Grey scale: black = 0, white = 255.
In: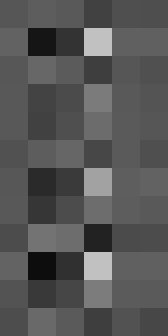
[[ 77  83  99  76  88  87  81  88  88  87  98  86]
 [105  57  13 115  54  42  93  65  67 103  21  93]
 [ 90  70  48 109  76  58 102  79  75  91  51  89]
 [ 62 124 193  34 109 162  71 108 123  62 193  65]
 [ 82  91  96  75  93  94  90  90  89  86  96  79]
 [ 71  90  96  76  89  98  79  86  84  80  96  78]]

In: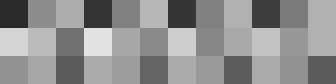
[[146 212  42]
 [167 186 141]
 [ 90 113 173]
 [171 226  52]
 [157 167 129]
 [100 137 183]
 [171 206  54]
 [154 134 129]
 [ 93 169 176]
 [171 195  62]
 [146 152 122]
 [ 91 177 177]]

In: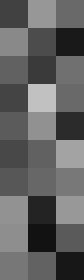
[[119 142 146  87  72  91  68  97 137  65]
 [ 98  18  35 103  97 145 193  58  76 151]
 [ 23  90 152 120 163  43 105 112  25 105]]

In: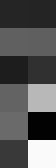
[[ 57 106  99  29  96  37]
 [250   2 184  48  95  36]]

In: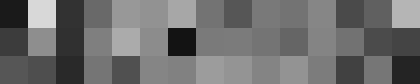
[[ 86  60  26]
 [ 78 142 216]
 [ 41  48  50]
 [117 127 105]
 [ 80 171 152]
 [133 140 146]
 [129  19 167]
 [156 122 115]
 [148 123  86]
 [132 116 121]
 [147 101 115]
 [124 132 134]
 [ 65 114  74]
 [118  75  96]
 [ 36  68 181]]

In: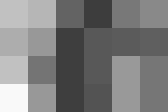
[[249 193 173 193]
 [152 116 152 182]
 [ 62  62  62  99]
 [ 83  88  88  61]
 [153 153  91 120]
 [118 118  95 137]]

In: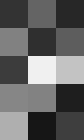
[[175 134  60 129  51]
 [ 22 130 240  47 100]
 [ 62  30 195  93  39]]
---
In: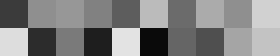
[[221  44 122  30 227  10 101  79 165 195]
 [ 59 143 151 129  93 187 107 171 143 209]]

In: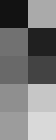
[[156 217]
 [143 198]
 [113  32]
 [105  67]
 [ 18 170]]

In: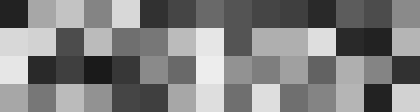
[[230  41  63  26  55 138 105 237 146 126 160  98 175 132  49]
 [216 210  76 187 111 119 187 230  84 175 175 222  41  34 181]
 [167 119 187 146  69  63 167 222 111 222 111 132 181  34 210]
 [ 34 167 195 132 216  49  69 105  84  69  63  41  92  76 138]]

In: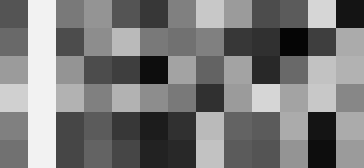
[[208 242 178 128 178 141 121  48 155 214 163 200 135]
 [155 242 148  76  62  13 163  99 163  40 105 194 178]
 [128 242  70  91  55  28  48 186  99  91 171  20 171]
 [113 242  70  99  70  34  40 194  91  84 148  13 155]
 [105 242  76 141 186 121 113 128  55  48   5  62 171]
 [ 84 242 121 148  84  55 128 200 155  76  91 214  20]]

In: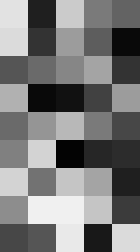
[[226  31 203 122  99]
 [219  51 156  93   9]
 [211 114 197 164  31]
 [177   9  17  65 156]
 [141 240 240 197  59]
 [128 211   3  38  44]
 [106 149 184 122  71]
 [ 85 106 134 164  51]
 [ 71  85 233  24 219]]

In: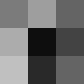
[[192  41 100]
 [172  14  67]
 [123 158 100]]
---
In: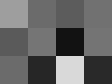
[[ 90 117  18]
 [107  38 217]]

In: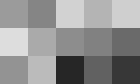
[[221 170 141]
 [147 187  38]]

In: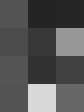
[[ 75  56 150]
 [ 85  50  65]]

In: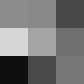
[[214 164 112]
 [ 15  73 120]]

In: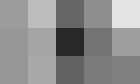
[[151 165  40]
 [150 169  99]]

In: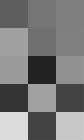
[[160 111 128]
 [154  34 144]]

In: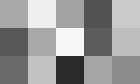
[[ 87 168 246]
 [106 194  42]]

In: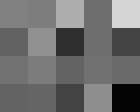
[[ 98 144  47]
 [114 124  99]]

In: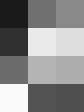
[[ 48 234 222]
 [108 180 174]]
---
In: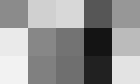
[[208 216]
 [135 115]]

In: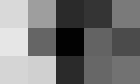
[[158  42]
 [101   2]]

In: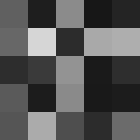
[[ 30 139]
 [214  44]]

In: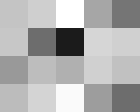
[[207 255]
 [109  27]]

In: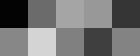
[[107 165]
 [212 128]]

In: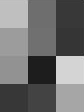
[[110  56]
 [112  53]]
